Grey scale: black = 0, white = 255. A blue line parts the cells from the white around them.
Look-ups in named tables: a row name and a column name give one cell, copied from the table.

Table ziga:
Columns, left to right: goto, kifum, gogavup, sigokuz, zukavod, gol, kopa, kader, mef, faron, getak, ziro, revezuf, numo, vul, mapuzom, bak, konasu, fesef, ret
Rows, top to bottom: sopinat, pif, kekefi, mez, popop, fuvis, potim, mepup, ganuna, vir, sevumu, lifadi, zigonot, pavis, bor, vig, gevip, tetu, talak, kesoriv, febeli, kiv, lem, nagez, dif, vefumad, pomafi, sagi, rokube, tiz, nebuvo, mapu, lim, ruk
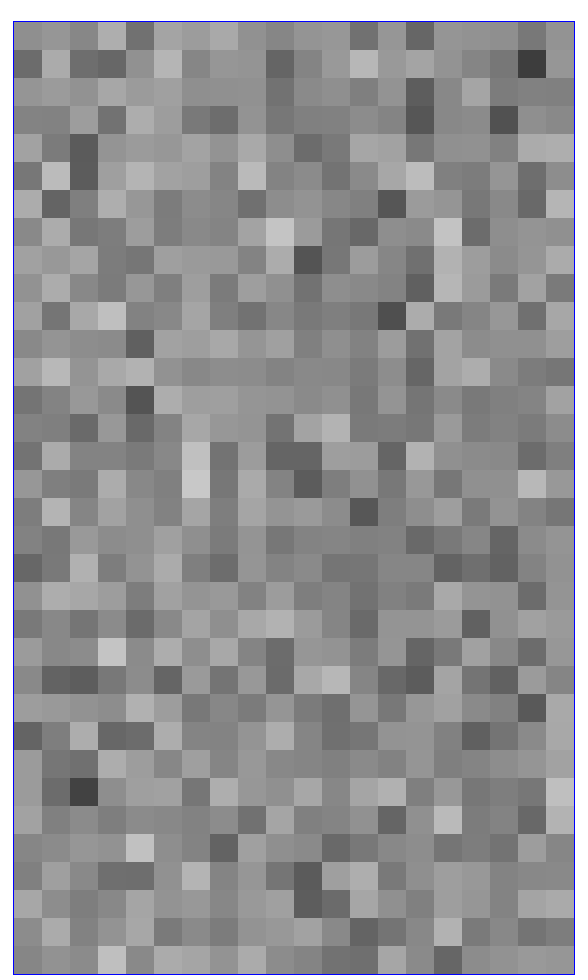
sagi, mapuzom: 152
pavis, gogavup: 152
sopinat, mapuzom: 149
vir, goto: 146
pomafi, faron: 136
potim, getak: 147
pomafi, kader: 133
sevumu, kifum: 117
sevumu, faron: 135

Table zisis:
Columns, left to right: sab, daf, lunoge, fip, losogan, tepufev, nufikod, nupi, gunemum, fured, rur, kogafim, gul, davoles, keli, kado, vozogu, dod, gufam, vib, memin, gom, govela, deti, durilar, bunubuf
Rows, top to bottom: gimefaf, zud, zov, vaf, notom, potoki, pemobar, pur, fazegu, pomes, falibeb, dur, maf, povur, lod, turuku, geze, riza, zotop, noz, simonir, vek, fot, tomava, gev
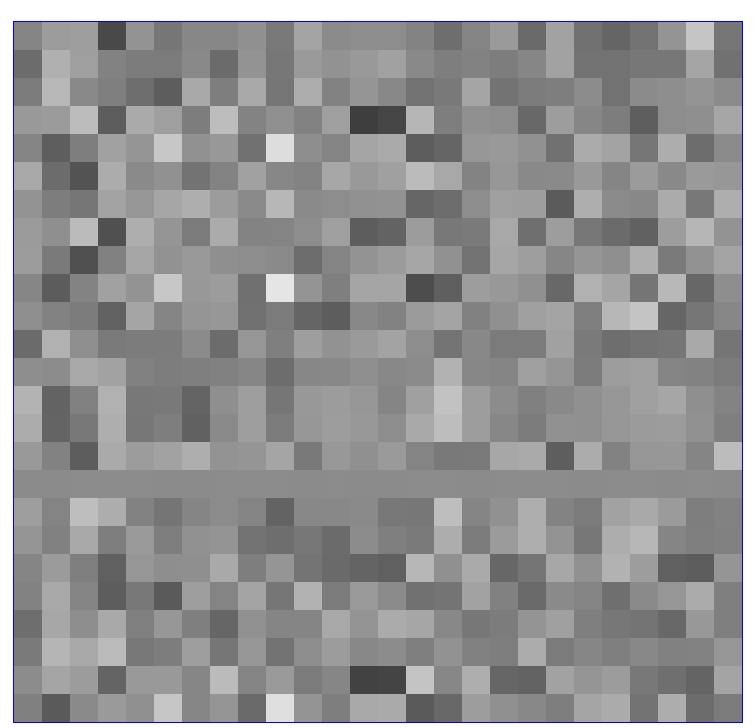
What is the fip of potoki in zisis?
172
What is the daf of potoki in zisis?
108
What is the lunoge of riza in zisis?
190
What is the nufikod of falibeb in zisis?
149
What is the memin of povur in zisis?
144
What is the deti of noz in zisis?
96
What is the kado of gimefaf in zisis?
110
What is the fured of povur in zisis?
118
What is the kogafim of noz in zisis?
106
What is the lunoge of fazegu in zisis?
80
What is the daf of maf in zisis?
140
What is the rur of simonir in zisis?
178
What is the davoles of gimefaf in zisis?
141
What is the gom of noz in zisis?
178
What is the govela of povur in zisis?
160
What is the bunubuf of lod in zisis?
127
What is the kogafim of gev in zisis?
126
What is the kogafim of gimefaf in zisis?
139
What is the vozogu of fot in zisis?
129
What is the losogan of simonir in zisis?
120
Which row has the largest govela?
falibeb

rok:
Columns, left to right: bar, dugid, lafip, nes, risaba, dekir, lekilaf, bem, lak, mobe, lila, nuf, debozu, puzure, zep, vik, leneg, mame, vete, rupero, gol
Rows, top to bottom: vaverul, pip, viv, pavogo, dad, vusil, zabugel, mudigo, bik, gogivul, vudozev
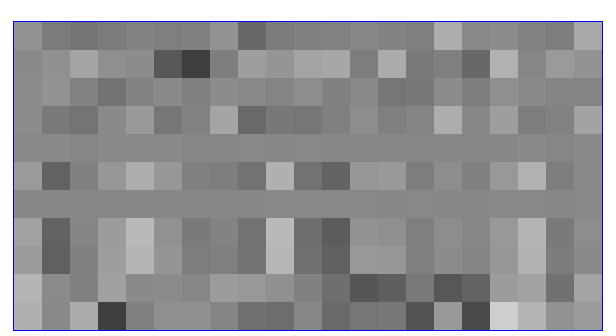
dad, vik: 135
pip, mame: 177
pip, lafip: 164
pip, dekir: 88
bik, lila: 112
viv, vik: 139
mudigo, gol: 141
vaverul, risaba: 130
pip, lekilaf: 62
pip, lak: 158
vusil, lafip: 129
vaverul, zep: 127
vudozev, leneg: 74
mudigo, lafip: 133
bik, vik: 140

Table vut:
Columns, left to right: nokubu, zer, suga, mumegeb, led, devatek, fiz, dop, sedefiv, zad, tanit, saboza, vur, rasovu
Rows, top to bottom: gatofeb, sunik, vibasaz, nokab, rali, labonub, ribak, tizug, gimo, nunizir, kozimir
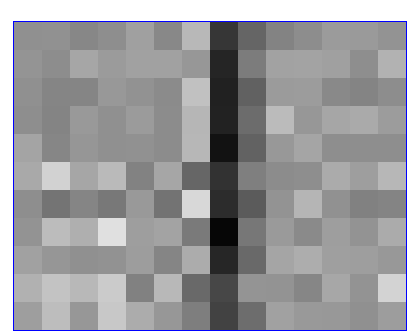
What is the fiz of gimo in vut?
172
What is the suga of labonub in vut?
166
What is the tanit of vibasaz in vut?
156
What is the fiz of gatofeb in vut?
184
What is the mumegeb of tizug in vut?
224
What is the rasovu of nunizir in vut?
211
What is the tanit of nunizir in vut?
134
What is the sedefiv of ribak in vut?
91
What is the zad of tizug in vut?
154
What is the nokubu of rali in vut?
164
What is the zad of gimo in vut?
165
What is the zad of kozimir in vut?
161
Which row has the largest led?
kozimir

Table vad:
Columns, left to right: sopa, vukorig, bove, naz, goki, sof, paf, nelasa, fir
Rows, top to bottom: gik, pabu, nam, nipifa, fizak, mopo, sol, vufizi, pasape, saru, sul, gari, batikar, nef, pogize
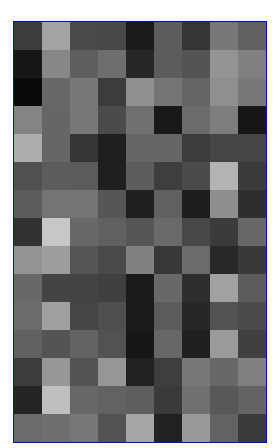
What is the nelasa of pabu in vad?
148
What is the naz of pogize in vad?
82
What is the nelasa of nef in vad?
88
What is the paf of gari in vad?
31
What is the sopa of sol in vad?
91
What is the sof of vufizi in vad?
106
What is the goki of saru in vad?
27
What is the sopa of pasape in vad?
148
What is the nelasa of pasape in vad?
40
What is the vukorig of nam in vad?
103
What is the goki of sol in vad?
32
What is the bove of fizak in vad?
54
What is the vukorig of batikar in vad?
151
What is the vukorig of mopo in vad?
92
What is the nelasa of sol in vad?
142
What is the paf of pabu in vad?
84
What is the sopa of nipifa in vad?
132
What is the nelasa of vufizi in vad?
59
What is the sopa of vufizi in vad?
50
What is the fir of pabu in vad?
128

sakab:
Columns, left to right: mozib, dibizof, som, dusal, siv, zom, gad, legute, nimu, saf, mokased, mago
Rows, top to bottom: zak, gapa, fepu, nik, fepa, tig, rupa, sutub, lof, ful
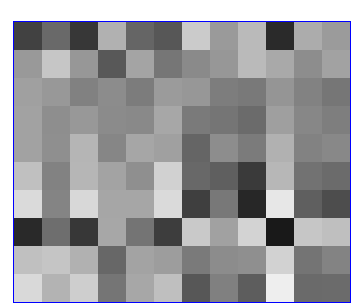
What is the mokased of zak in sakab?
172
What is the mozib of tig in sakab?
192
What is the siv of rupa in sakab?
166
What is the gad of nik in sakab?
122
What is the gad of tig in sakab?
104
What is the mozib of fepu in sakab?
160
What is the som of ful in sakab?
206
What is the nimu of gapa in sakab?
186
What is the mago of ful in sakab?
107
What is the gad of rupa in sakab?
63
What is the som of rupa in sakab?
216
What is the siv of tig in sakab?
143
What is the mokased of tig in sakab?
114
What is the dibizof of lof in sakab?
197
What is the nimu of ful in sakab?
93
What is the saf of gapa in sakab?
169

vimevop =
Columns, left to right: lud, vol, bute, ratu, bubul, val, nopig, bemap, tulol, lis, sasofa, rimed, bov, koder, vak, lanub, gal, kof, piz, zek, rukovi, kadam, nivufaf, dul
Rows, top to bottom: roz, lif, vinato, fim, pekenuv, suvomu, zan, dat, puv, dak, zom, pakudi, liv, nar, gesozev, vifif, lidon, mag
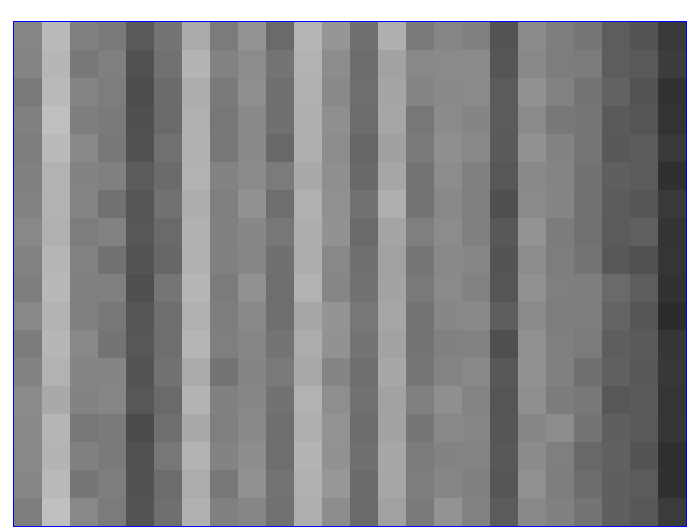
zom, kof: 94
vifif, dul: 47
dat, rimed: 146
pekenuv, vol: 186
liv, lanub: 132
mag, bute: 136
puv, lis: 112
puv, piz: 140
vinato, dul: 50
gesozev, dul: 54
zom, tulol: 137
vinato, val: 107
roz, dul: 57
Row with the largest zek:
gesozev

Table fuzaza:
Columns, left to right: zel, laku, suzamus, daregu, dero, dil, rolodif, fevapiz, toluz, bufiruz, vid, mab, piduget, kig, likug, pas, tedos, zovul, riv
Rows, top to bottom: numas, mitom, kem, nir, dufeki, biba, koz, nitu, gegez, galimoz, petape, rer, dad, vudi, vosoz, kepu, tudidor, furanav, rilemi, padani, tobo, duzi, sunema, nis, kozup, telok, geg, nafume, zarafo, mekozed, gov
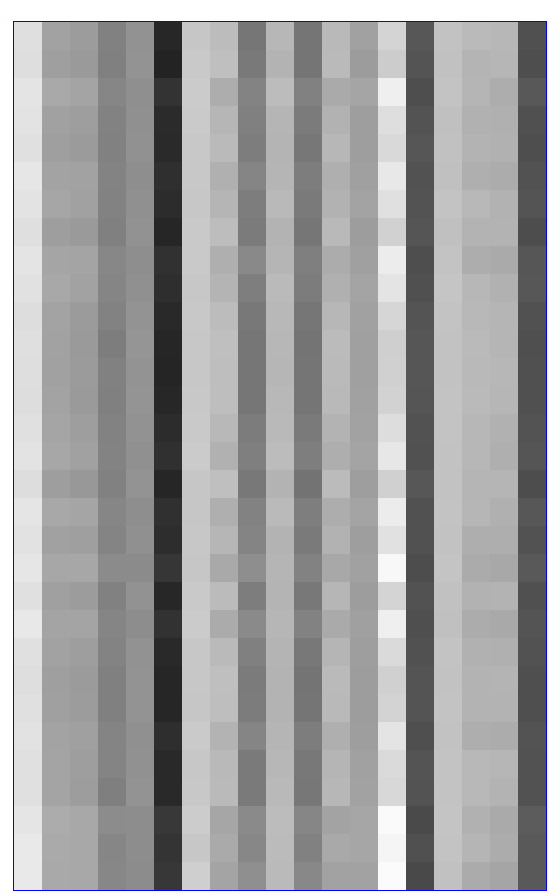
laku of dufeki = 159
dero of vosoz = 146
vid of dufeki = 119
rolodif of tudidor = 198
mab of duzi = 170
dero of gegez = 142
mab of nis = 186
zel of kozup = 224
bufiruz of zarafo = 188
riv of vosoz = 83
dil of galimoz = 46
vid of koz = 122
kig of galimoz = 228
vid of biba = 125
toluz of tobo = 125
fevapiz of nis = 191
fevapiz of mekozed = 170
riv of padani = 89
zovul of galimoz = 177

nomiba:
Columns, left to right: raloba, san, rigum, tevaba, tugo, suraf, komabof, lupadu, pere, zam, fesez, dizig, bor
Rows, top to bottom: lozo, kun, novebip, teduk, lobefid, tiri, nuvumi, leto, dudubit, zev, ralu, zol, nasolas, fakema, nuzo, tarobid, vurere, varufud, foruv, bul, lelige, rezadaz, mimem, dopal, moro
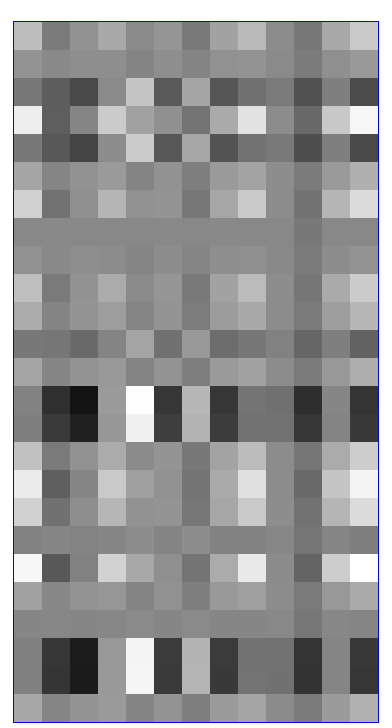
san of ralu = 132
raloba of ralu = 171
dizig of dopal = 133
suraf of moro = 147
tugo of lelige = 132
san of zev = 122
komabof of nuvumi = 119
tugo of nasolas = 131
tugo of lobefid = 203
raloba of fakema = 130
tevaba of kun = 142
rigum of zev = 146
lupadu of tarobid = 163
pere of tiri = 163

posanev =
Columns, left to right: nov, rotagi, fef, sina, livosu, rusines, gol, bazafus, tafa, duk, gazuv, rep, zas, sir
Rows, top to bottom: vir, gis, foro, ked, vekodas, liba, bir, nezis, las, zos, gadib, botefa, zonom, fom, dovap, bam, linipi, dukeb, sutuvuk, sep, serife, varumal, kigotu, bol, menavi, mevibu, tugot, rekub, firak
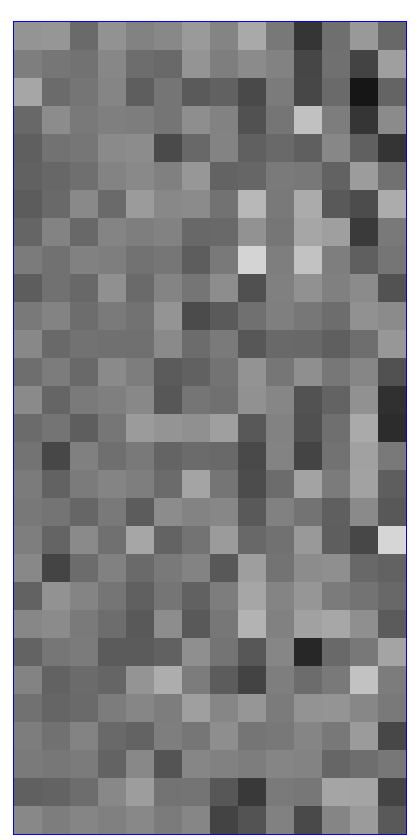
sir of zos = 82
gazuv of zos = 145
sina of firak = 128
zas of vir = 153
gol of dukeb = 131
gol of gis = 148
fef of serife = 132
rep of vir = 111
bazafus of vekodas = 131
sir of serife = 104
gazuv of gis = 70
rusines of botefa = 138
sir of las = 117
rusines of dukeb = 140
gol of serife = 97
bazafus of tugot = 129
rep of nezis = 159
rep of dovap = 111
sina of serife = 117

